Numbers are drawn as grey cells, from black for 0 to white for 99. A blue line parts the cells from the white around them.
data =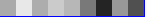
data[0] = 66
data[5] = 47

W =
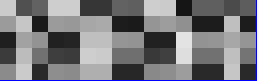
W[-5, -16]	79
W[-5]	[79, 31, 38, 80, 80, 21, 21, 38, 37, 80, 79, 8, 37, 37, 29, 36]
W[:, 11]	[8, 56, 88, 86, 61]
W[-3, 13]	58
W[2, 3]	13
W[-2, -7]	22
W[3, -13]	24
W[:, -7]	[80, 58, 13, 22, 53]
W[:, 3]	[80, 60, 13, 24, 55]
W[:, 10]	[79, 61, 13, 25, 55]
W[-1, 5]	68
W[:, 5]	[21, 65, 74, 80, 68]
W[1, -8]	10
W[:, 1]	[31, 77, 63, 73, 79]
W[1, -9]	11
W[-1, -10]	68
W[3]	[23, 73, 44, 24, 23, 80, 79, 43, 43, 22, 25, 86, 44, 44, 74, 45]
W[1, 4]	59
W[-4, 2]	10

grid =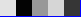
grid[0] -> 88
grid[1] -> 1
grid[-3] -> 59

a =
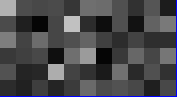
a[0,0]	69
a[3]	[22, 25, 28, 6, 43, 60, 2, 22, 40, 27, 46]
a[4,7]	44
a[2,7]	17
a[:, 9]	[33, 38, 18, 27, 31, 12]
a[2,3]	27
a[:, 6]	[42, 5, 25, 2, 10, 29]
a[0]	[69, 30, 28, 29, 21, 43, 42, 31, 19, 33, 11]
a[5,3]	14
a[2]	[49, 26, 42, 27, 31, 39, 25, 17, 26, 18, 18]
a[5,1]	13
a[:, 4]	[21, 75, 31, 43, 26, 23]
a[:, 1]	[30, 12, 26, 25, 14, 13]
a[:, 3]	[29, 27, 27, 6, 67, 14]

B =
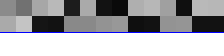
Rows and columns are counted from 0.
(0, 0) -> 54
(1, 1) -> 76
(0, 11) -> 6
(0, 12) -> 72
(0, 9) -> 71
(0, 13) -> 71
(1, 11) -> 58
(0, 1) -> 44

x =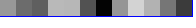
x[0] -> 59
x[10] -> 46
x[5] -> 32
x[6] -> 1

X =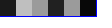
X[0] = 10
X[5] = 3
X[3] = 13
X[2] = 60

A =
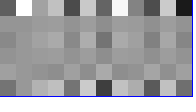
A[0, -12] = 37
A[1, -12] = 58
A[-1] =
[45, 59, 69, 74, 45, 79, 24, 75, 67, 35, 75, 43]
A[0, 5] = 78
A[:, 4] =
[29, 57, 53, 57, 62, 45]
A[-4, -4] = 62
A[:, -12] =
[37, 58, 53, 57, 62, 45]
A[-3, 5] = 61
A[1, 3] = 61
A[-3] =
[57, 59, 60, 61, 57, 61, 55, 61, 60, 56, 61, 57]
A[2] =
[53, 59, 63, 66, 53, 67, 45, 66, 62, 50, 65, 52]
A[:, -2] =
[79, 61, 65, 61, 56, 75]
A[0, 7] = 96
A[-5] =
[58, 58, 60, 61, 57, 61, 55, 61, 60, 56, 61, 57]
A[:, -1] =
[10, 57, 52, 57, 62, 43]

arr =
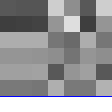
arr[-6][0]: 34
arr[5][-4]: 68
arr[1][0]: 24
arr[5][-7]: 47
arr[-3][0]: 58
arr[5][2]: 46
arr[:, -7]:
[34, 24, 67, 58, 62, 47]
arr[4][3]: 34
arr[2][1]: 67
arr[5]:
[47, 47, 46, 68, 47, 47, 69]
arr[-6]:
[34, 33, 33, 80, 55, 34, 80]

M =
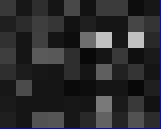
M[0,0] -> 22
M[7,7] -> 14
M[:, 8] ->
[5, 27, 75, 6, 20, 3, 22, 32]
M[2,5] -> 43
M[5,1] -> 29
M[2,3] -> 8
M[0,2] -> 18
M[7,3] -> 33
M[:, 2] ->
[18, 24, 25, 35, 9, 8, 8, 32]
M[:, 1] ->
[9, 17, 8, 8, 11, 29, 8, 8]
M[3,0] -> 24
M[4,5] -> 8
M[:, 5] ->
[7, 12, 43, 3, 8, 5, 8, 16]
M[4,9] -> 8
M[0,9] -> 9
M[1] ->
[12, 17, 24, 21, 7, 12, 8, 8, 27, 20]
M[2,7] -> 9
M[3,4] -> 18
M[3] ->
[24, 8, 35, 34, 18, 3, 8, 22, 6, 10]
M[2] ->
[19, 8, 25, 8, 5, 43, 75, 9, 75, 16]

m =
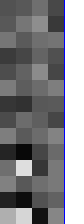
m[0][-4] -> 32
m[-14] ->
[32, 34, 43, 28]
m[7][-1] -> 27
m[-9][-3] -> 36
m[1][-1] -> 22
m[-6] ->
[49, 35, 42, 51]
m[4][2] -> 54
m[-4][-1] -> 47
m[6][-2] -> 34
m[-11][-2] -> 39
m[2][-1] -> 45
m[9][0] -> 14
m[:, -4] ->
[32, 34, 46, 23, 30, 48, 21, 29, 49, 14, 43, 50, 13, 68]
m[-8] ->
[21, 19, 34, 35]
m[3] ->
[23, 27, 39, 31]
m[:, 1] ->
[34, 46, 35, 27, 38, 36, 19, 42, 35, 3, 86, 34, 5, 83]
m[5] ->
[48, 36, 42, 49]
